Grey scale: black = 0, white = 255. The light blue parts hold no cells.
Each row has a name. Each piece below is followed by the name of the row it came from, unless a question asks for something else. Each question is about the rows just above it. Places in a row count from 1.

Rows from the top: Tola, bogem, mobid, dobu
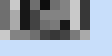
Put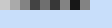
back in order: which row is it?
bogem
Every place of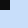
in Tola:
5
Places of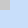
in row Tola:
2 8
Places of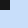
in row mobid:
3 7
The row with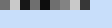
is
Tola
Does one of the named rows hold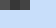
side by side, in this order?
no
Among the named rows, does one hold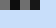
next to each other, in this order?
no

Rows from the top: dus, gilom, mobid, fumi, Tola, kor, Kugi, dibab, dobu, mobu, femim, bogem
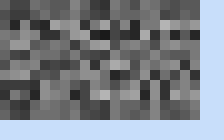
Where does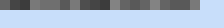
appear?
kor
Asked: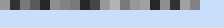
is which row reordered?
mobu

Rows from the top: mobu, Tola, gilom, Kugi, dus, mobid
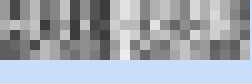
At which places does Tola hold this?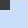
11
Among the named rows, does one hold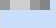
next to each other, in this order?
yes
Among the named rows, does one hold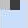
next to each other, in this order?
yes
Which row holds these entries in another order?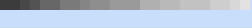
Kugi
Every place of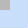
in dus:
5 15 25

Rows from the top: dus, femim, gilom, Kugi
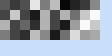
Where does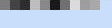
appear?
Kugi
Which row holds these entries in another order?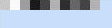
gilom
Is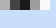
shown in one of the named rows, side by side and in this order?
yes
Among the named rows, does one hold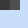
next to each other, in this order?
yes
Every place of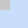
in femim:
2 9

